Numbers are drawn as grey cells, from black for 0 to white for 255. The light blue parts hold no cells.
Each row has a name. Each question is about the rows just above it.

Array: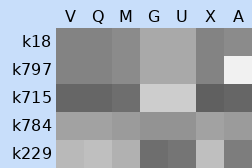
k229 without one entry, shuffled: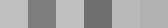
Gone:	[117]
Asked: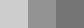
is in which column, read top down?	U
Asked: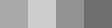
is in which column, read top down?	G
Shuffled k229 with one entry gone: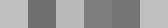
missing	[177]

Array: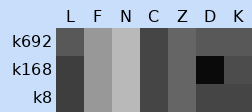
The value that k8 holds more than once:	[69]
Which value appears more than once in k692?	[88]
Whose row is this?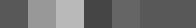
k692
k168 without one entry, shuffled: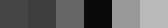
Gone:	[76]

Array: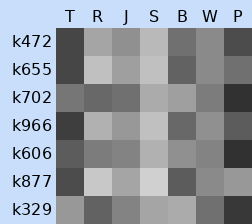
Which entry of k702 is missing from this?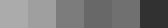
[118]
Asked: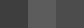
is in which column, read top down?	T
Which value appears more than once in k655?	[192]
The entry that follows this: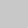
[165]

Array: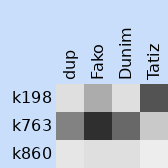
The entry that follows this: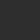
[104]
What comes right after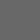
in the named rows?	[201]
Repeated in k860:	[223]
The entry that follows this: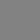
[47]
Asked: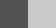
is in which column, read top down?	Tatiz
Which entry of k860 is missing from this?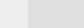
[230]

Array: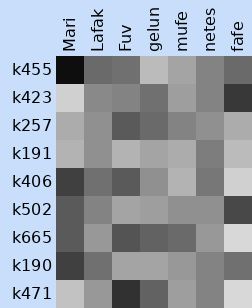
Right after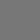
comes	[208]
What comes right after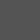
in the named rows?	[98]
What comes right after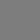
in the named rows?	[187]
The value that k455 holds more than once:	[106]
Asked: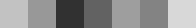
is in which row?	k471
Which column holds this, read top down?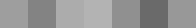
mufe
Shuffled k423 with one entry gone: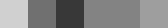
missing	[137]

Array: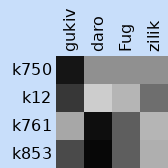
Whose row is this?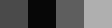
k853
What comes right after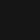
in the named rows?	[144]
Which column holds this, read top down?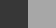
gukiv
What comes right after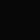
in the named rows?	[94]
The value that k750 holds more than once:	[144]
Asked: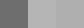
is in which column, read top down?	zilik

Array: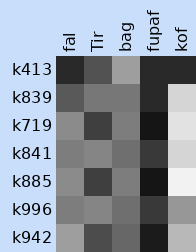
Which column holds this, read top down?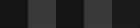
fupaf
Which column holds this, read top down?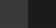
fupaf
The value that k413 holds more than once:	[41]
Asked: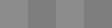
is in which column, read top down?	fal

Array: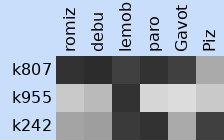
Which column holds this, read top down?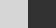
paro
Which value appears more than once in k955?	[201]
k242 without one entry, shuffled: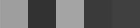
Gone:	[170]
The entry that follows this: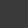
[50]
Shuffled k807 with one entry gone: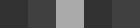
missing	[44]
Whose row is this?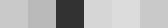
k955

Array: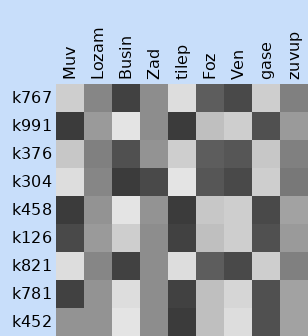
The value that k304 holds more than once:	[73]
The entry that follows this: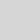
[80]
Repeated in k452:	[147]

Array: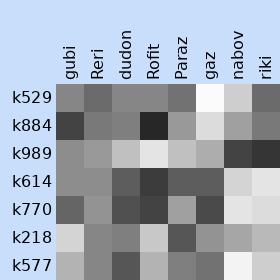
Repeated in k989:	[192]
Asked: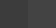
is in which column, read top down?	Rofit
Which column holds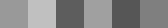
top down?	Paraz
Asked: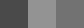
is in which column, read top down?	gaz
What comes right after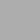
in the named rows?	[67]

